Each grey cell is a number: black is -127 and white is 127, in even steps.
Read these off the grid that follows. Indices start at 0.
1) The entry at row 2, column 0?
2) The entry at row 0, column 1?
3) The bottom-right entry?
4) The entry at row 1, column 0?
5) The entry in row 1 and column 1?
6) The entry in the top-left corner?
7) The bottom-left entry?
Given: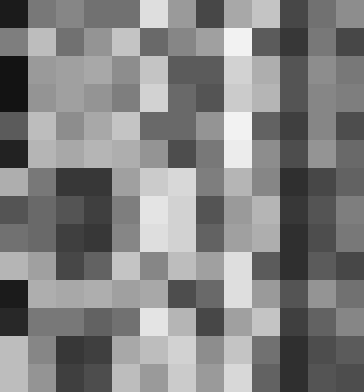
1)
-108
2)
-7
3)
-50
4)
-1
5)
61
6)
-100
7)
61

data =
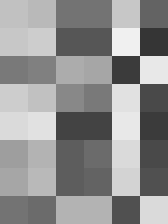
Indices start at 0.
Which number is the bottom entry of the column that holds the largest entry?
-47
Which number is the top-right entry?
-28
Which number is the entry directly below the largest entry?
-68
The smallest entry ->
-74
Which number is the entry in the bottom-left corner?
-12
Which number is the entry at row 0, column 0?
65
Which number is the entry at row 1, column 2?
-41
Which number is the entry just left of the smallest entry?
112
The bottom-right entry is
90
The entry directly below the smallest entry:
104
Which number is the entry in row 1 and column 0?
71
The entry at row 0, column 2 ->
-12
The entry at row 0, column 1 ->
57

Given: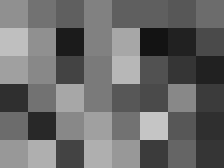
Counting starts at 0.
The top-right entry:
-19
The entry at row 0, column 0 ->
16
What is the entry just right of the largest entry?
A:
-40
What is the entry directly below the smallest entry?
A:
-46
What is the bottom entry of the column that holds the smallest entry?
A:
-68
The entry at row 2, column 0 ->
32
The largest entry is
69
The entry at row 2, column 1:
8
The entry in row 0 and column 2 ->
-32
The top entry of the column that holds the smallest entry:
-32

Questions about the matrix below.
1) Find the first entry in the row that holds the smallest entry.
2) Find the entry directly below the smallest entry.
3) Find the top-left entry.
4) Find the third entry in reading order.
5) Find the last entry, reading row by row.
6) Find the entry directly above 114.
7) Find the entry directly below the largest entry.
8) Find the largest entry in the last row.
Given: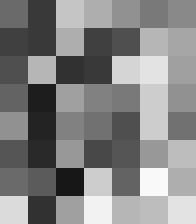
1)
-21
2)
32
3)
-21
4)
69
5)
99
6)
77
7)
61
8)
114

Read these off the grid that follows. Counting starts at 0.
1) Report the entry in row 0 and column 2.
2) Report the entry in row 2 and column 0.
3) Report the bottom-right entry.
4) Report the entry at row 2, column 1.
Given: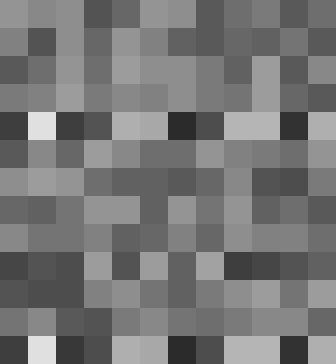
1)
14
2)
-38
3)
47
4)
-17

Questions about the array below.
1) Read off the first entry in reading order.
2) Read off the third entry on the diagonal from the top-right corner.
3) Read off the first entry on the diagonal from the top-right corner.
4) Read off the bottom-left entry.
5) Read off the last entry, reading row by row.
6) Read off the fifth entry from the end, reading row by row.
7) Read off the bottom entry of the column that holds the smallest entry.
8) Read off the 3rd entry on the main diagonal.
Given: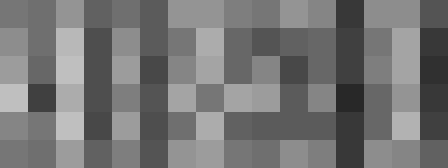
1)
-9
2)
-1
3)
-43
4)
-9
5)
-30
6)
-1
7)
-71
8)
63
